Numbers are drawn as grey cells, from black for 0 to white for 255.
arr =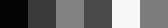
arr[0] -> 5
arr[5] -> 124

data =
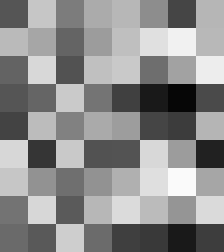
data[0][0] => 85
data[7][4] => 219
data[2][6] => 162
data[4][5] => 69
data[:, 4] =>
[183, 191, 201, 64, 157, 83, 176, 219, 63]
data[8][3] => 107
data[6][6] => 250
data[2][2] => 82
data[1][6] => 241
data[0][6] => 69
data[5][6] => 156
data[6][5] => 223
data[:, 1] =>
[198, 166, 216, 101, 188, 53, 146, 215, 89]
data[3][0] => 85
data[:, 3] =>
[171, 156, 192, 116, 170, 82, 146, 183, 107]
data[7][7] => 218
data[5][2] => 201
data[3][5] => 25
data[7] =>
[115, 215, 90, 183, 219, 187, 149, 218]
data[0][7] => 182
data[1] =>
[186, 166, 100, 156, 191, 224, 241, 184]
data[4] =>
[67, 188, 129, 170, 157, 69, 60, 181]

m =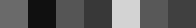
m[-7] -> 106
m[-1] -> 64
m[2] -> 85

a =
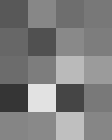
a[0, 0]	88
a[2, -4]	108
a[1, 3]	125
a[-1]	[133, 137, 191, 134]
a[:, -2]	[110, 137, 186, 69, 191]

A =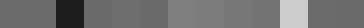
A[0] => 107
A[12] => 106
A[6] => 127
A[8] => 119

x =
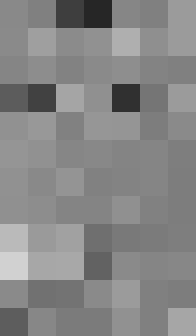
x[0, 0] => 137
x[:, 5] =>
[128, 143, 131, 117, 125, 133, 133, 129, 123, 133, 128, 128]
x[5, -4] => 136
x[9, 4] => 138
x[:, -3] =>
[134, 175, 142, 48, 149, 132, 131, 144, 121, 138, 155, 145]
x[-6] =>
[145, 137, 148, 129, 131, 133, 125]
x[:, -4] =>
[38, 145, 138, 144, 150, 136, 129, 132, 111, 98, 138, 123]
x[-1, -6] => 135
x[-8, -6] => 152
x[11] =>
[93, 135, 123, 123, 145, 128, 166]
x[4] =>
[145, 152, 129, 150, 149, 125, 138]
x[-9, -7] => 92
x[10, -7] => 138
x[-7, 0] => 149
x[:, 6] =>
[155, 155, 128, 155, 138, 126, 125, 125, 126, 135, 125, 166]

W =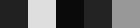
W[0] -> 33
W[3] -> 35
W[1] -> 222

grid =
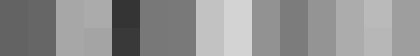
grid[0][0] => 99
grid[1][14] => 158
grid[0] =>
[99, 102, 167, 171, 52, 120, 121, 194, 211, 146, 124, 148, 172, 186, 158]
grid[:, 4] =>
[52, 57]
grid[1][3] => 164
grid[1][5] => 120
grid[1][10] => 124
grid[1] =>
[99, 102, 167, 164, 57, 120, 121, 194, 211, 146, 124, 148, 172, 183, 158]

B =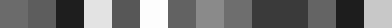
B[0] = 107
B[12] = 29
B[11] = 100
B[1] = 93
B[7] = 138

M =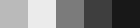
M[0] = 186
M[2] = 123

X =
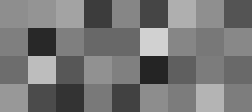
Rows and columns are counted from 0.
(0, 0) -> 142
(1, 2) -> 127
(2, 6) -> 95
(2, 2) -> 87
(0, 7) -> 143
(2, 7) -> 124
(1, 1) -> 40
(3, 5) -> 141
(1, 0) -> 127
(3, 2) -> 51
